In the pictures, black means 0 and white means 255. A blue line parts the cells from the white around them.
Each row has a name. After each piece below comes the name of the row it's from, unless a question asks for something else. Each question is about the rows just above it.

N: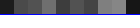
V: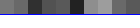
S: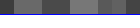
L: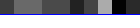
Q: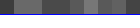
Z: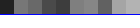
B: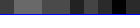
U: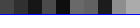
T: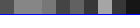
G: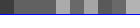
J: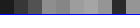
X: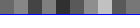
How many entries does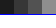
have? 4
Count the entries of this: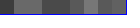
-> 9
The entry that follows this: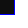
[105]
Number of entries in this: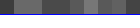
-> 10
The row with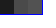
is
N
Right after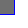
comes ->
[61]

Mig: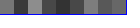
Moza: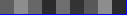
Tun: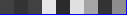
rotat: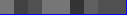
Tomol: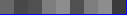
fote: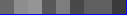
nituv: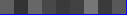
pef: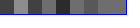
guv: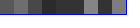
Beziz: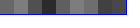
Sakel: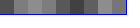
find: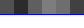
Beziz
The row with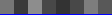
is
Mig
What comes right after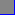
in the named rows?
[51]

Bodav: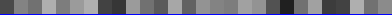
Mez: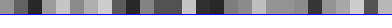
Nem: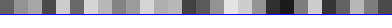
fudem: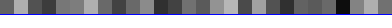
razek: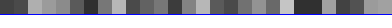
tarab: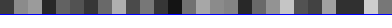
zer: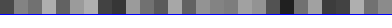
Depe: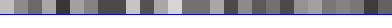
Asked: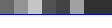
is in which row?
tarab
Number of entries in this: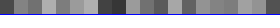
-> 20

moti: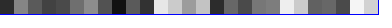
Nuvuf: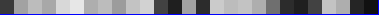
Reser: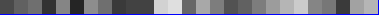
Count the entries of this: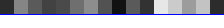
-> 16
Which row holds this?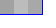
Nuvuf
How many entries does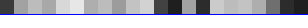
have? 22

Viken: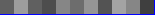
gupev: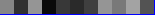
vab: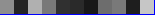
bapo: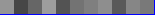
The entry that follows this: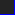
[176]
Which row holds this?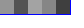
Viken
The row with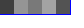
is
gupev
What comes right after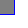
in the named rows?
[142]
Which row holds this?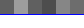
Viken
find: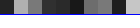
vab

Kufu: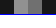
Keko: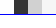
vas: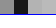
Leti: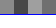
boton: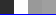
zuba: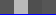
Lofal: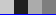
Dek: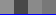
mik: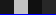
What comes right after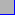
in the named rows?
[186]
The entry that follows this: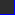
[254]
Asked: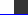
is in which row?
Keko
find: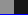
vas
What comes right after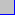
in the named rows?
[16]
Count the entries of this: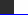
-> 2
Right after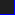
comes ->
[171]

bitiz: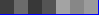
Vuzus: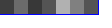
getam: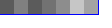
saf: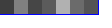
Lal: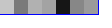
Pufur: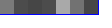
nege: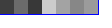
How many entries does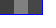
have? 3
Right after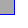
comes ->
[114]
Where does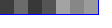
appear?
bitiz
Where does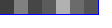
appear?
saf
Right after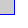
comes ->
[163]

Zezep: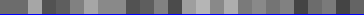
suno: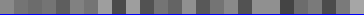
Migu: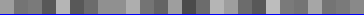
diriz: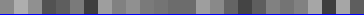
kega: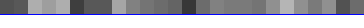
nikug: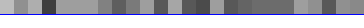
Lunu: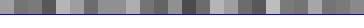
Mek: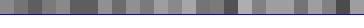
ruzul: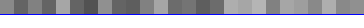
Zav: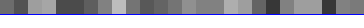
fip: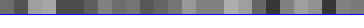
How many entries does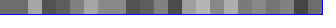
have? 23
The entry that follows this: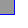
[129]

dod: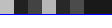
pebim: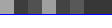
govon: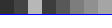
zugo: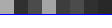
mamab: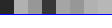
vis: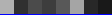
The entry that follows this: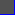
[159]
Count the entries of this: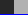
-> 2
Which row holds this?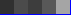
vis
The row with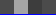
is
zugo
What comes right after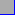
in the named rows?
[48]
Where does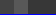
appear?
pebim

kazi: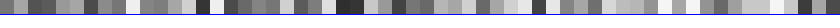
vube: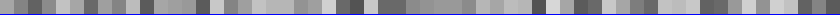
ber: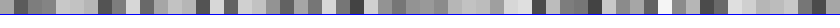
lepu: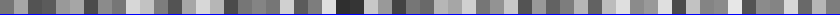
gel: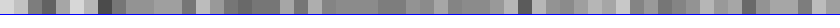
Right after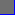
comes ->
[215]
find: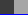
kazi
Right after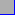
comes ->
[132]
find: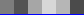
lepu
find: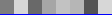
ber
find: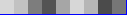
lepu

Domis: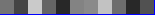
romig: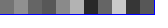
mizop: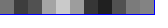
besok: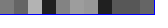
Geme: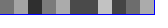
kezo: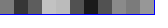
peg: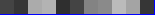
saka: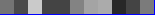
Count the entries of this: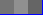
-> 3
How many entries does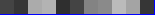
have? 11
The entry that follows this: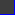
[81]
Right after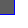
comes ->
[194]

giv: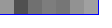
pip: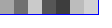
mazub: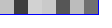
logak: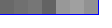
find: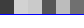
mazub
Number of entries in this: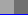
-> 2

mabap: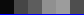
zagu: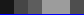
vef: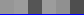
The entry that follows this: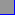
[156]
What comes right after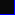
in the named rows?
[70]
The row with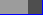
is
zagu
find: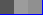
vef
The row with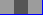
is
vef
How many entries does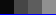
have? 4

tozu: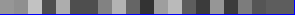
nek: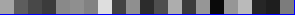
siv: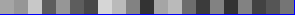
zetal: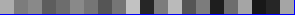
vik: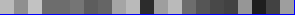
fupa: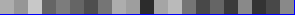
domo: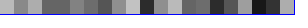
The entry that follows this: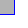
[101]
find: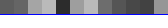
vik
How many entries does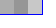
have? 3

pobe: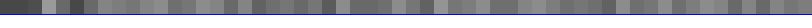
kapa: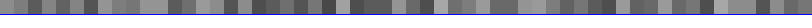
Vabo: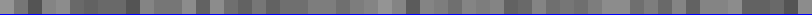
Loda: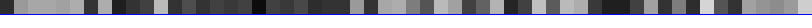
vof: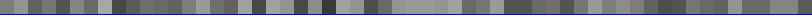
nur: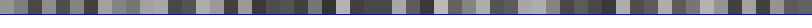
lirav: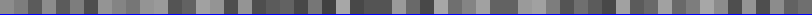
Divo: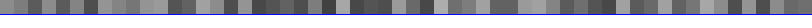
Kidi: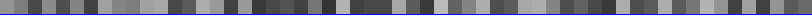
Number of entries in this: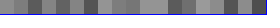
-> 19
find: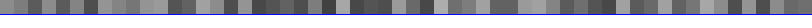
Divo
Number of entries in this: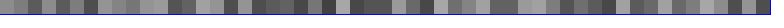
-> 55
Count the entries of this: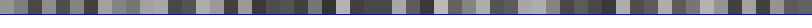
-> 58
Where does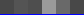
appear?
Divo

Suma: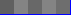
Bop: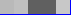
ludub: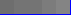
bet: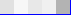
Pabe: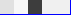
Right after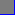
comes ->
[132]
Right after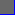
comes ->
[132]
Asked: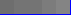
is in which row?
ludub
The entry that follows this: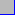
[192]

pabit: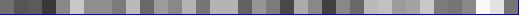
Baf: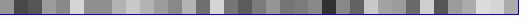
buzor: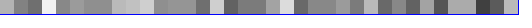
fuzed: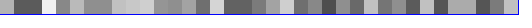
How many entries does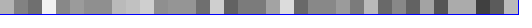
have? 37
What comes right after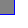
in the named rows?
[111]
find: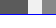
fuzed
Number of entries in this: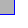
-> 1

